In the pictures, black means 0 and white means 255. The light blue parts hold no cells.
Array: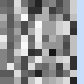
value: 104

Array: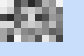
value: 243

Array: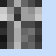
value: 32

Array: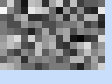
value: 122

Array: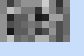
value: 131

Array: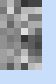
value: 145

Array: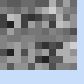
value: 106

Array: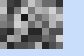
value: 169

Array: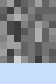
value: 130
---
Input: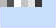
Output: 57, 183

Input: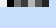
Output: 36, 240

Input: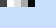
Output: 8, 68

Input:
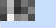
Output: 90, 61

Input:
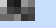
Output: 121, 105

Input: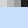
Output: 32, 212
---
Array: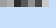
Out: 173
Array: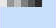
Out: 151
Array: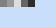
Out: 153
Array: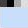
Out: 5
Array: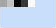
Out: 194
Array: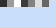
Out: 156
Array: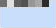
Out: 224
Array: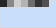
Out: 136
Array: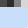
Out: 45
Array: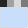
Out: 162
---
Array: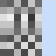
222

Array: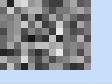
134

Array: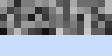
56

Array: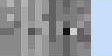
137

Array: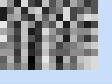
28

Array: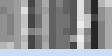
145

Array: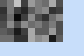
62
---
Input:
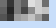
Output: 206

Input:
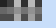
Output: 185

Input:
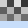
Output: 224

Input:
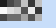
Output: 55

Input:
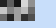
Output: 213

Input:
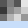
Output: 85
